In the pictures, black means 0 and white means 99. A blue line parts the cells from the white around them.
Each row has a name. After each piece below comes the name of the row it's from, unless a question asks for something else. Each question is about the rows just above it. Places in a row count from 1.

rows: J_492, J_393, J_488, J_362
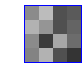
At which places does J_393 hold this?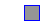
2
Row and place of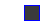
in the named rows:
J_488, 2
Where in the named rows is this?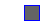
J_393, 4
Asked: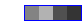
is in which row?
J_362
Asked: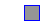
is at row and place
J_393, 2
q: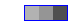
J_393

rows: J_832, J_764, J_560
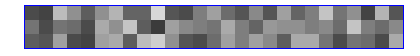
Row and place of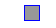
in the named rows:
J_764, 18
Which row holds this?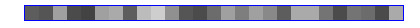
J_560

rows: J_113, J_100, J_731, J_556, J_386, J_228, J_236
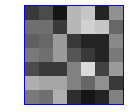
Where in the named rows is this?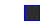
J_236, 4
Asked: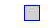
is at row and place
J_100, 5
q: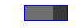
J_100
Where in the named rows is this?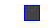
J_386, 6
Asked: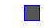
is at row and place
J_556, 4

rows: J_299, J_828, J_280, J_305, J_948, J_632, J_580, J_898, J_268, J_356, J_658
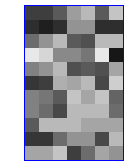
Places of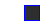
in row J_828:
1 3 6 7
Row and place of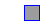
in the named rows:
J_299, 4
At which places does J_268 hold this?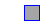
5 6 7
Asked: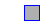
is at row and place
J_632, 3
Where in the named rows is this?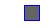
J_580, 7
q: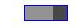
J_356

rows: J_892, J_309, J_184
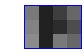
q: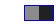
J_184
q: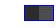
J_309
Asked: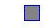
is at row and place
J_309, 1

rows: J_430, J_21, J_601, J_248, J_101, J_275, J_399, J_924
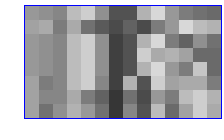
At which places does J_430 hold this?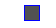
7 8
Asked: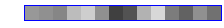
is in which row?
J_601
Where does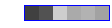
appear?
J_248
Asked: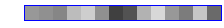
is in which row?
J_101

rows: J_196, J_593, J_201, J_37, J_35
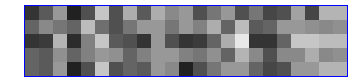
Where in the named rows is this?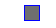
J_593, 6
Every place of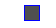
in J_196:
5 7 13 16 19
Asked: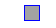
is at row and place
J_196, 20

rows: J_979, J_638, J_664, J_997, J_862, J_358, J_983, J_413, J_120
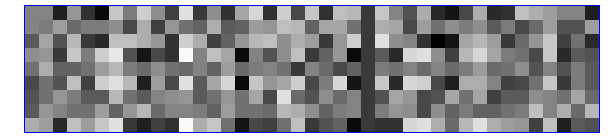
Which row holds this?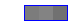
J_862
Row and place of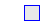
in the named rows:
J_997, 7
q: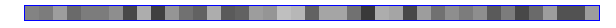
J_638

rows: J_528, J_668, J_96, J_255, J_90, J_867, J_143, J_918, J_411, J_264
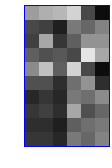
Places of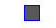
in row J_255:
3
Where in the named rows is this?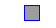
J_528, 1
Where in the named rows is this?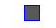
J_255, 3
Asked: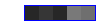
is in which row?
J_143
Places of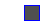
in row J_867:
1 2
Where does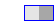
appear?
J_255

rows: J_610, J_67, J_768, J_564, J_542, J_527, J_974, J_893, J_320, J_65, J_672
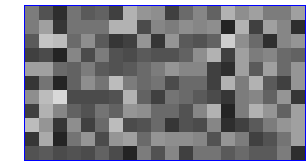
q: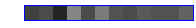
J_564
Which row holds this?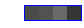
J_320
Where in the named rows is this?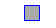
J_65, 2
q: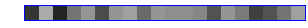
J_65

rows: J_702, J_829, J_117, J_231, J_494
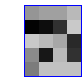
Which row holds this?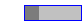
J_494
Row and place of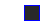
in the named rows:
J_117, 4
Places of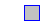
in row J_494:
2 3 4
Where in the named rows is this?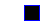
J_829, 1
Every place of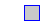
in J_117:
1
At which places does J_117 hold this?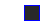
4

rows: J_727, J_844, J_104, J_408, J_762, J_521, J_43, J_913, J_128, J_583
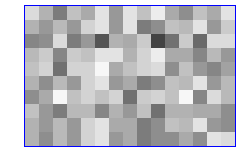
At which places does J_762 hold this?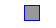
13
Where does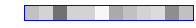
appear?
J_762
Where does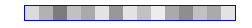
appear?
J_727
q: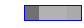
J_913
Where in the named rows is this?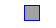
J_762, 15
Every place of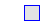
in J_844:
6 8 13

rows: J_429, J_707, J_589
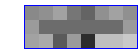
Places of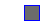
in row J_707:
2 3 4 5 6 7
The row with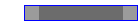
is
J_707
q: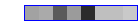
J_589
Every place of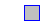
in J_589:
6 7
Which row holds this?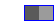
J_589
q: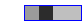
J_589
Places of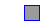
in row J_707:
1 8

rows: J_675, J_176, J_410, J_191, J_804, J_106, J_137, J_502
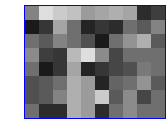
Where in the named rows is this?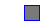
J_804, 9
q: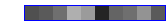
J_106
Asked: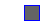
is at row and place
J_106, 7
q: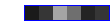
J_176
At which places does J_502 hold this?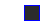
2 3 6

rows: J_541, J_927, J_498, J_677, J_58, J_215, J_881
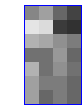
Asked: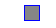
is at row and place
J_541, 1
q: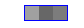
J_881
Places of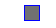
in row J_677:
1 2

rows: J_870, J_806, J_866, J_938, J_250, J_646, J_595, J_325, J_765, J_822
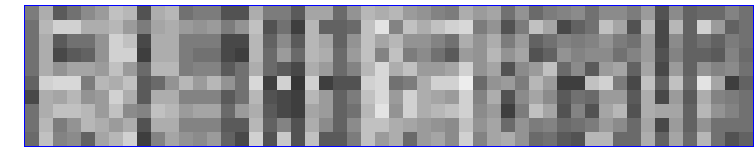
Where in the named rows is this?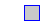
J_822, 19
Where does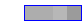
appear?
J_806
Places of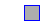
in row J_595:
2 8 10 11 29 34 45 49
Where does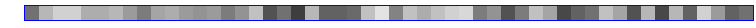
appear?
J_806
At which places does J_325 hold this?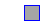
13 14 21 38 42 46 47
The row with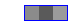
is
J_250
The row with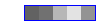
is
J_325

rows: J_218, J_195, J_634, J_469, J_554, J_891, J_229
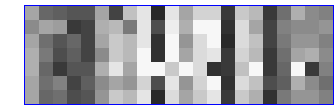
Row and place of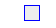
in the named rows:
J_195, 11
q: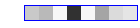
J_469
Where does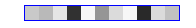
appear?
J_634
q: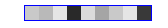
J_229
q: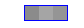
J_891
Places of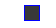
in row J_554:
3 15 18 21
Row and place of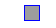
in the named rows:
J_195, 3

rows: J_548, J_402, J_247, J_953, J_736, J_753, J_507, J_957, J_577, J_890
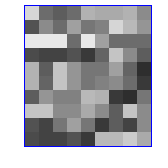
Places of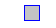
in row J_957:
1 2 8
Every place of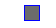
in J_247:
4 7 8 9

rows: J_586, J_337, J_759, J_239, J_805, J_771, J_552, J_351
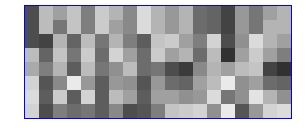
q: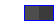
J_805
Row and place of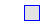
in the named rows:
J_552, 17
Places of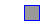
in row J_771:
5 7 10
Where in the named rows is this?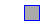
J_805, 1

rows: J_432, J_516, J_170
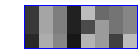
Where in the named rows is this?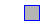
J_170, 5
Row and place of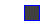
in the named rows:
J_170, 7
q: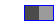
J_516
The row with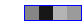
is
J_170

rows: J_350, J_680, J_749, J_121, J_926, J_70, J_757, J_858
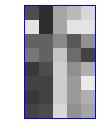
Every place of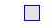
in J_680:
1 4 5
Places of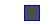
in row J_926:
2
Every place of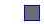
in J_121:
4

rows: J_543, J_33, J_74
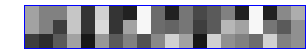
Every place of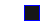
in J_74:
5 13
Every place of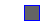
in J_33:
11
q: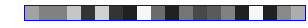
J_543
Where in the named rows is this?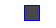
J_543, 13
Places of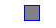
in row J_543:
2 3 15
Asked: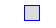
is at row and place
J_33, 6
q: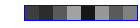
J_74

